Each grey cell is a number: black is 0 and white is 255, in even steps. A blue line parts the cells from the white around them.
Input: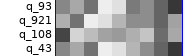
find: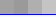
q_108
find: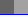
q_921
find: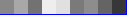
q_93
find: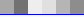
q_43

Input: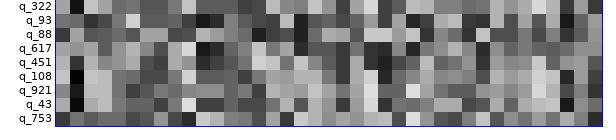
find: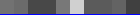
q_108
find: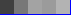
q_108
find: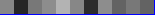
q_617

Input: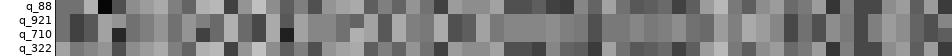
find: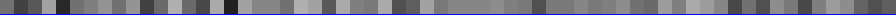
q_710
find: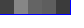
q_322

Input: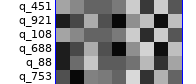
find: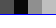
q_921
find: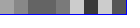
q_451
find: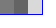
q_753
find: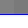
q_753
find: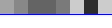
q_108

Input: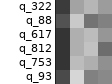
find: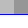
q_617
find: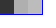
q_617
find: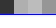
q_617

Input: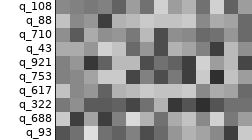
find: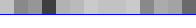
q_88
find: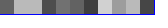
q_921
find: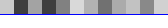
q_688
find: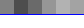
q_93

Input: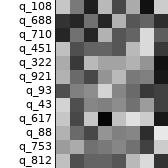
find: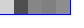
q_43
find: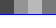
q_921
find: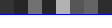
q_688

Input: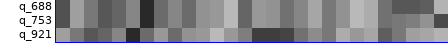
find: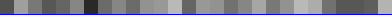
q_688
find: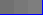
q_753
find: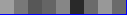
q_921

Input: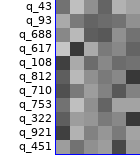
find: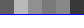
q_812
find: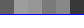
q_322
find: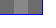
q_108
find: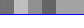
q_753
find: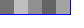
q_753

